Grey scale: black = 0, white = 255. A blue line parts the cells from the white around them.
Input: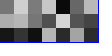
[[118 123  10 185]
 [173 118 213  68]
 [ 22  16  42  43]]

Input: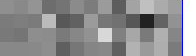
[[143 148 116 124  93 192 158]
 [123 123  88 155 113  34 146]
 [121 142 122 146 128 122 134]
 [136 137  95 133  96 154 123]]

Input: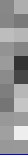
[[135]
 [134]
 [189]
 [147]
 [155]
 [139]
 [126]
 [117]
 [152]
 [160]
 [152]]

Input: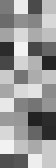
[[122  74]
 [107 133]
 [163 171]
 [ 43  71]
 [ 71 179]
 [202 172]
 [166 227]
 [232 116]
 [154  34]
 [216 101]
 [242 169]
 [ 79 238]]

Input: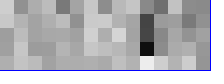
[[206 173 121 199 185 137 194 138]
 [200 163 188 202 178  68 158 145]
 [158 163 169 208 213  70 167 161]
 [160 156 180 198 183  15 171 151]
 [175 187 173 175 191 237 179 149]]

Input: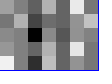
[[160  96 100 119]
 [118  68 100 194]
 [138   1  86 130]
 [151 101 100 119]
 [241  46 100 119]]
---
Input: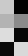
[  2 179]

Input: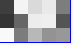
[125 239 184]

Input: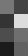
[67 52]

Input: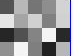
[211 128 132 244]

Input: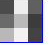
[ 96 186 184]

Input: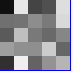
[222 122 121 144  48]
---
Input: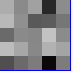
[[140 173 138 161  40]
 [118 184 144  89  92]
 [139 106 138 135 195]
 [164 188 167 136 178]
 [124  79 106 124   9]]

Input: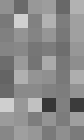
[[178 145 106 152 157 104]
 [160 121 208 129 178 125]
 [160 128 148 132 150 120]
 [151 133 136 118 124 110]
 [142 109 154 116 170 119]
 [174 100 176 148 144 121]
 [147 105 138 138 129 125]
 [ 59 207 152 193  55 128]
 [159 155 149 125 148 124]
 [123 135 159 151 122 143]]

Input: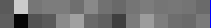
[[106  90 203 118 124 124 111 137 113 105 117 124 117 119 116]
 [122  95   6  82  90 138 161 105  96  63 123 156 125 110 106]]

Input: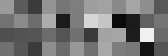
[[ 87 154  91  59 148 118 126 158 162 137 165 142]
 [116 114 138 109 173  27 125 214 197  10  27  96]
 [106  79  83  85 108  84 112  58 163 166  29 240]
 [ 84 112  86  59 142 107 151 113 168 125 120  18]]

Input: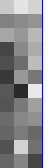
[[211 200 227]
 [147 129 138]
 [184 167 151]
 [171  69 137]
 [188  78 109]
 [119  56 152]
 [233  87  41]
 [160  84 121]
 [144 107 135]
 [104 101 123]
 [113  82 211]
 [ 69 102 133]]

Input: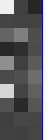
[[ 38 239  65]
 [ 66  68  66]
 [ 77 100 127]
 [ 76  39  47]
 [ 91 143  63]
 [109  74  79]
 [ 96 213  68]
 [ 86  81  41]
 [ 70  63  71]
 [ 69  65  64]]
